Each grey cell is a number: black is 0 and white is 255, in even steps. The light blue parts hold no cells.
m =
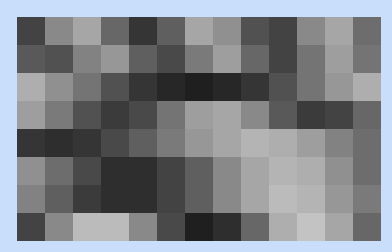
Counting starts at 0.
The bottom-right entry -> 103
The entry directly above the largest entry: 180
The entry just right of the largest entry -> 166
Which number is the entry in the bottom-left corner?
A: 67
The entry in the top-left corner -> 67
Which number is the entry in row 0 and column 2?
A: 166
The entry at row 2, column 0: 174
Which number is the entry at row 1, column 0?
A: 89
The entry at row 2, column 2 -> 116
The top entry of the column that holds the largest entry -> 137
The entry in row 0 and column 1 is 137
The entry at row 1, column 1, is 81
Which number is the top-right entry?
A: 109
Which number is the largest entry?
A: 195
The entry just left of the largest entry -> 174

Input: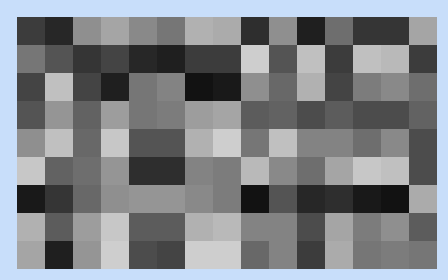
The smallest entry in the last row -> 31
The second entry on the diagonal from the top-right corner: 185
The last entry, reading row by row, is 118
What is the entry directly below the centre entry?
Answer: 124
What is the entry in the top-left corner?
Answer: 60
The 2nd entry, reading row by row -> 39
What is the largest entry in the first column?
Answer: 199
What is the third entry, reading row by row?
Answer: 143
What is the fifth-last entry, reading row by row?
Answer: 60
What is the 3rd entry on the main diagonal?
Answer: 68
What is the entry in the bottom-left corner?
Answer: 165
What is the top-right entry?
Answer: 165
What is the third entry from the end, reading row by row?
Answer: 118
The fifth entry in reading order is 137
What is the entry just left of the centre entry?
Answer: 177
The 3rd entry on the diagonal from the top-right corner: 124
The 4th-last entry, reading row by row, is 171
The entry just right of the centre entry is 118
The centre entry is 206
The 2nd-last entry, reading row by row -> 124

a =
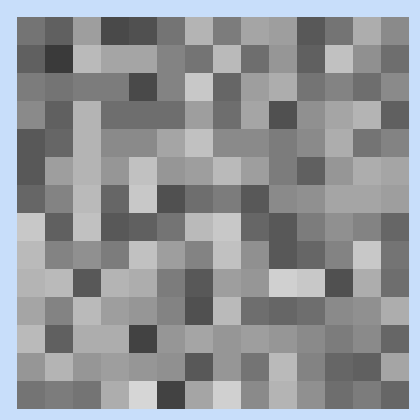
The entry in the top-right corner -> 138
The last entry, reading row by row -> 102
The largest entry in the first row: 180
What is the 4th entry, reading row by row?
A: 73
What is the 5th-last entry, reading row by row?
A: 180
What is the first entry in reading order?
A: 116
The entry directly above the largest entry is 150
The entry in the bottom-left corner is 116
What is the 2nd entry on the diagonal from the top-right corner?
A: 144
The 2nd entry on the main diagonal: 58
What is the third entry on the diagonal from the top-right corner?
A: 131
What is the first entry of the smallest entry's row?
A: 96
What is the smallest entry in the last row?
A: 66
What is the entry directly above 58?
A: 96
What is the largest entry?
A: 214
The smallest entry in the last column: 96
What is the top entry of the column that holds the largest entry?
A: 80
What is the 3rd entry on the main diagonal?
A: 124
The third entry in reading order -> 158

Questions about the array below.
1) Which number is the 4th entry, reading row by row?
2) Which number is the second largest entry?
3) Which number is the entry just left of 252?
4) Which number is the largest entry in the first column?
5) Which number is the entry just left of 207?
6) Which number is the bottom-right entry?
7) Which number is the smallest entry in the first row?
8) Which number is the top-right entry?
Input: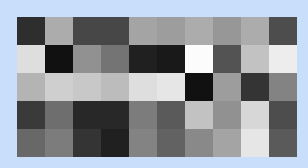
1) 71
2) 237
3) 25
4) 222
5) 180
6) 90
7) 46
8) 77

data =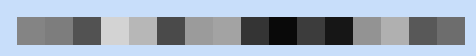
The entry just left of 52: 163
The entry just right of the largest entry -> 183
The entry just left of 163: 155

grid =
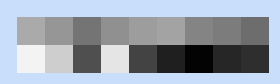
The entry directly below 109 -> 46
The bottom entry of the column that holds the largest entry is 243
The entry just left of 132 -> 163
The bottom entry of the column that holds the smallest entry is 3
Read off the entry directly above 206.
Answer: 150

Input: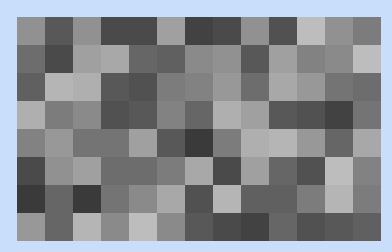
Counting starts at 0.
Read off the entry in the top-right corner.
124
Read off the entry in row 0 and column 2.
145
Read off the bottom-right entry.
96
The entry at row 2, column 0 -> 96
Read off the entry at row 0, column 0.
145
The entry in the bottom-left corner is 152
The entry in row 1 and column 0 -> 109
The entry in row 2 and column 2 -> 175
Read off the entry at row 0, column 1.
88

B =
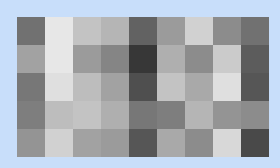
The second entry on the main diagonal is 231
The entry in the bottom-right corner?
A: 73
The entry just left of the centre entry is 162
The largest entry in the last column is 140
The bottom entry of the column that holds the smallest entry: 86
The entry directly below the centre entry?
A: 119
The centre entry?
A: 79
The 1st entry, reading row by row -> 113
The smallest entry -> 55
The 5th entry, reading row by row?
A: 98
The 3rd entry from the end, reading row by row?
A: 140
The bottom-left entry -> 148
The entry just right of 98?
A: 155

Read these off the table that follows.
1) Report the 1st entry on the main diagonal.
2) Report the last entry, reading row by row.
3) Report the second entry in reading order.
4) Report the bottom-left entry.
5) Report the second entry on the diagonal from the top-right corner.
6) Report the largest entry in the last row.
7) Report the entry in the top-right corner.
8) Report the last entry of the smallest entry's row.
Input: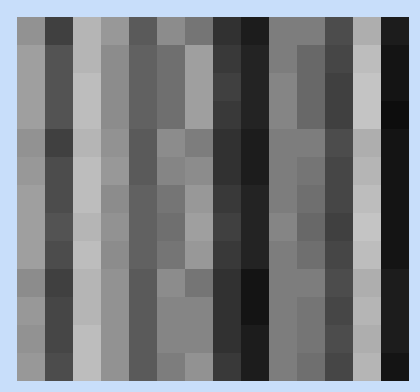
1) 146
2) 20
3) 64
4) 152
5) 189
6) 189
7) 28
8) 13
